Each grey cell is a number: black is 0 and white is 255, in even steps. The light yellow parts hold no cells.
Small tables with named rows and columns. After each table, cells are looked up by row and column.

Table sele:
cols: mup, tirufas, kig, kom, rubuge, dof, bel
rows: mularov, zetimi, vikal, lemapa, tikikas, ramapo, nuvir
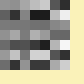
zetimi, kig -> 132
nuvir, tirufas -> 51
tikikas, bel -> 246
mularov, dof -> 86
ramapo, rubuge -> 208
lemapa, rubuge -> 154
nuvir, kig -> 147
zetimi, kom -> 27

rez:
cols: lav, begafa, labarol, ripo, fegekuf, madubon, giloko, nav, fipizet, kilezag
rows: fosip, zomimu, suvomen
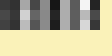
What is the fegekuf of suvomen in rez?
139
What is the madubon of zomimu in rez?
37
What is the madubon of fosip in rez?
22
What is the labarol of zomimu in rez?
209
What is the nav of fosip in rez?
91
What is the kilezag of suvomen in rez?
55
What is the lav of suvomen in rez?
65
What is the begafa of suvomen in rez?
51
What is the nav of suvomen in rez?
92
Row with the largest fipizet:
fosip

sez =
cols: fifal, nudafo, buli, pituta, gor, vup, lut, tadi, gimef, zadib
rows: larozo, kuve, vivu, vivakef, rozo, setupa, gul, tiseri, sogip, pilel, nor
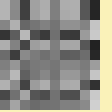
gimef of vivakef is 155
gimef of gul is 123
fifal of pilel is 72
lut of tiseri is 153
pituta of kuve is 159
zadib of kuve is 37
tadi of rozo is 167
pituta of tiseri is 120
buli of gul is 109
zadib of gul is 157
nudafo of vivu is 176
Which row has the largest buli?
vivakef

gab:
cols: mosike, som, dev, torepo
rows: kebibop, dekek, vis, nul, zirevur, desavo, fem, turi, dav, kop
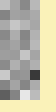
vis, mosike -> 170
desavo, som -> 156
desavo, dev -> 197
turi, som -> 147
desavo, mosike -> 158
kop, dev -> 231
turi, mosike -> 201
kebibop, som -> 165
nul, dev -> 134
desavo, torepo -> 165
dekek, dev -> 158
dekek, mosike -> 132
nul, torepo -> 178
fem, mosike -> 139
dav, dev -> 134
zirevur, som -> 163
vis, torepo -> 167
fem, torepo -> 176
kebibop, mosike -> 192

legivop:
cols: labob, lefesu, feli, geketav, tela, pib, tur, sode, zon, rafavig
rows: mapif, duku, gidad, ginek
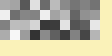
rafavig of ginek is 181
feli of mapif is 88
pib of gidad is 60
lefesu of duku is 111
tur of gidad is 227
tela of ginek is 139
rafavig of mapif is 115
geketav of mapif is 224
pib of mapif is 187
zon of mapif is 130
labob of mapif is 172
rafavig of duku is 155
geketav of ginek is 51

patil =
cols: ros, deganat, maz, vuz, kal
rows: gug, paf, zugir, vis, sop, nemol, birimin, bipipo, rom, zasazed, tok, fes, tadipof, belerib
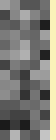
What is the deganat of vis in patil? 136
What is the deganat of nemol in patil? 156
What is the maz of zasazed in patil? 51
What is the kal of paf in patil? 102
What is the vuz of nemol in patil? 109
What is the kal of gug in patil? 111
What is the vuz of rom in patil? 96
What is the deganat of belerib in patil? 180
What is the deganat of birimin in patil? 124
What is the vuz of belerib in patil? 84

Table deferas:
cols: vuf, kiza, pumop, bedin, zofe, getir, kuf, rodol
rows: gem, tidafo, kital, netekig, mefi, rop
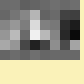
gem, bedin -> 100
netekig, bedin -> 240
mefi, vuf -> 168
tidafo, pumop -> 134
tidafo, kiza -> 117
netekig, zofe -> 184

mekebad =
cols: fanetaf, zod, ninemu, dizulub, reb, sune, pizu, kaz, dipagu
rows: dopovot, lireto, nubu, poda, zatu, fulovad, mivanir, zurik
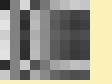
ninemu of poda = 64
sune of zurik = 101
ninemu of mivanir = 201
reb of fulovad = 140
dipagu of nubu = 63
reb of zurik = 137
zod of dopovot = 130
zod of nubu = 129
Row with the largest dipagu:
dopovot

